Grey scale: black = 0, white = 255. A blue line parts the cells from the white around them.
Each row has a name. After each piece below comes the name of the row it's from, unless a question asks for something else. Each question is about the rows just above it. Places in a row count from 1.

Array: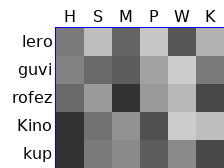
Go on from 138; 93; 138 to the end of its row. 72
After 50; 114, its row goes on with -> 146; 80; 204; 190
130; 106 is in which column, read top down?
H
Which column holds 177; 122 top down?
K
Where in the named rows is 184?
rofez, 5
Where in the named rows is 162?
guvi, 4

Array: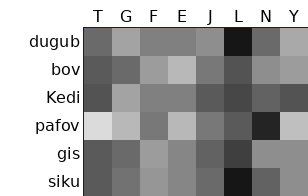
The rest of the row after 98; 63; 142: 142
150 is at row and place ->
siku, 3
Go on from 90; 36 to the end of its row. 191
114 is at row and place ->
siku, 2
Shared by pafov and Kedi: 90
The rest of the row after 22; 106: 169
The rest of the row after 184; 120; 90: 36; 191

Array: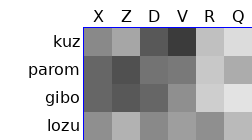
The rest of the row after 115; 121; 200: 172
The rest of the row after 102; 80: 115; 121; 200; 172
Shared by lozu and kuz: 137

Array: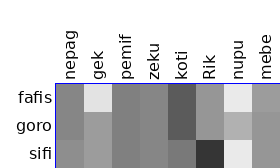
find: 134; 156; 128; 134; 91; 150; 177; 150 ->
goro
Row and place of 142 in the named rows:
sifi, 1

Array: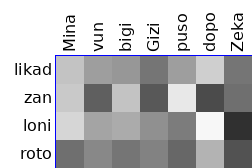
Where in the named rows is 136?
roto, 2
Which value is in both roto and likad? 117

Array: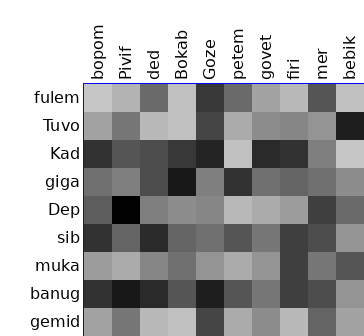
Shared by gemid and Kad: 192
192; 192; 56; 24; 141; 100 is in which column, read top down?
Bokab
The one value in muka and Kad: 85
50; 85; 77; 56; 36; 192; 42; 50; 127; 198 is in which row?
Kad
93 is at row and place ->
Dep, 1

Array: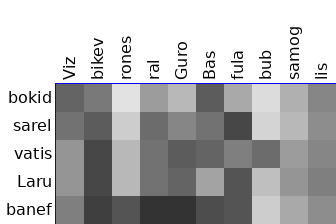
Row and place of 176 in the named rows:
bokid, 9
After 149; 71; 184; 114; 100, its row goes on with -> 163; 84; 191; 149; 127

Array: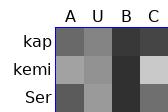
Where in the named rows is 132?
kap, 2
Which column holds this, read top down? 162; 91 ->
A
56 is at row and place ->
kap, 3
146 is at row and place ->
kemi, 2
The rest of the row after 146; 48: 201

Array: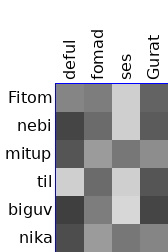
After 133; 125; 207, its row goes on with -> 99
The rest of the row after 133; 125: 207; 99
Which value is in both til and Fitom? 207
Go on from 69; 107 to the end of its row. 207; 91
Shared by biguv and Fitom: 125

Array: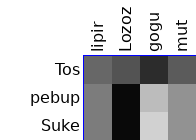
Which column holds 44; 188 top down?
gogu

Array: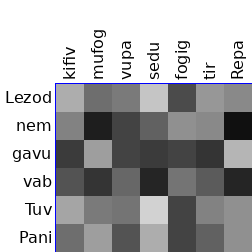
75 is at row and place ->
Lezod, 5
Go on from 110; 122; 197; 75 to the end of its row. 151; 137

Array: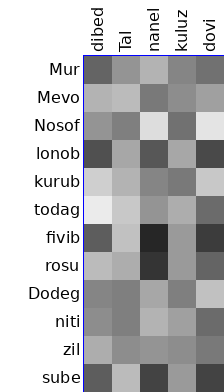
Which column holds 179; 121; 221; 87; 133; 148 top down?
nanel
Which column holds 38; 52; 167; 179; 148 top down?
nanel
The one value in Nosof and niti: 127

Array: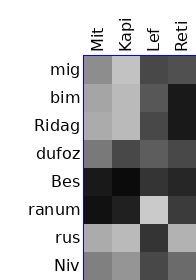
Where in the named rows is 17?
ranum, 1
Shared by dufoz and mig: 72
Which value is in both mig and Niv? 72
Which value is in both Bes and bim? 25
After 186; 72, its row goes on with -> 25
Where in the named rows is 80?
mig, 4
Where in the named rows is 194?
mig, 2

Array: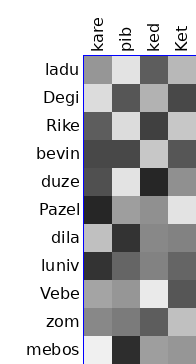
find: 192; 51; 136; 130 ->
dila
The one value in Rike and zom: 93
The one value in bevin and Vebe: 86
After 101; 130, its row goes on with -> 101
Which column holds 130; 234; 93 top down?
ked
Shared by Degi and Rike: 220
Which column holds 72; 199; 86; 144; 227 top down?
Ket

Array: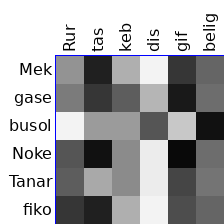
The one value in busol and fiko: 243
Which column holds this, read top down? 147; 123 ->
Rur
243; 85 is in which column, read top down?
Rur
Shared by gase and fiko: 54
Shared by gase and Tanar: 93

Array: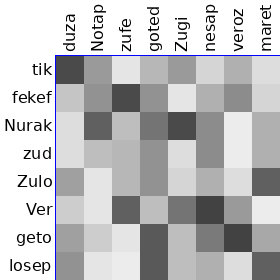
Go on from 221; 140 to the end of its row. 236; 176
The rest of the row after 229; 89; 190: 122; 66; 168
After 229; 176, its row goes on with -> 140; 213
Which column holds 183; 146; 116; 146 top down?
goted
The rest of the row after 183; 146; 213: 176; 221; 96
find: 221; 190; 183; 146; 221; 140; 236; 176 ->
zud

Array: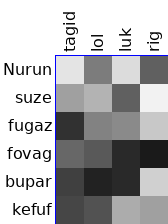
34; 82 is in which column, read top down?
lol
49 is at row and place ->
fugaz, 1

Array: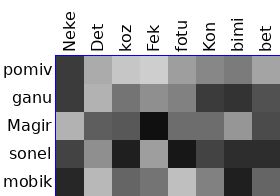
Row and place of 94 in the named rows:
Magir, 2
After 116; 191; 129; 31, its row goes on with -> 101
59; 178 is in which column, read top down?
Neke

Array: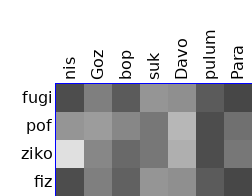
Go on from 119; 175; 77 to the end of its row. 119
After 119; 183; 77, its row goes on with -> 112

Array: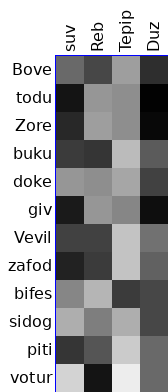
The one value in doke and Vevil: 65
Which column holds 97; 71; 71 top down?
Duz
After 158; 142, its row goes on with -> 8
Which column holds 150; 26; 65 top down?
suv
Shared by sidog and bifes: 71
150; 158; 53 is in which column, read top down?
Reb

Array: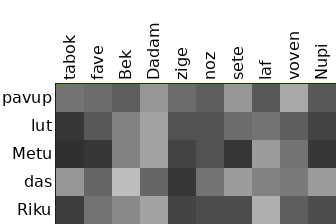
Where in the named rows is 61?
Riku, 1
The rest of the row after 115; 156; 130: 122; 156
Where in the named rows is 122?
das, 9
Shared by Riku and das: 115

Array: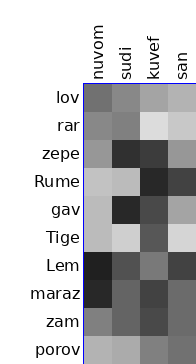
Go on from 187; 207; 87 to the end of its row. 213
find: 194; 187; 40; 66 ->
Rume
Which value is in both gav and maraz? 40
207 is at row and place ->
Tige, 2
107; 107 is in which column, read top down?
san

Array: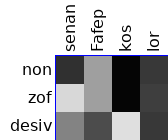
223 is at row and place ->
desiv, 3
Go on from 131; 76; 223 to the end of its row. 56
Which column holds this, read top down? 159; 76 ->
Fafep
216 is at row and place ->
zof, 1
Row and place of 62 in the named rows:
zof, 4
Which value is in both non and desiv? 56

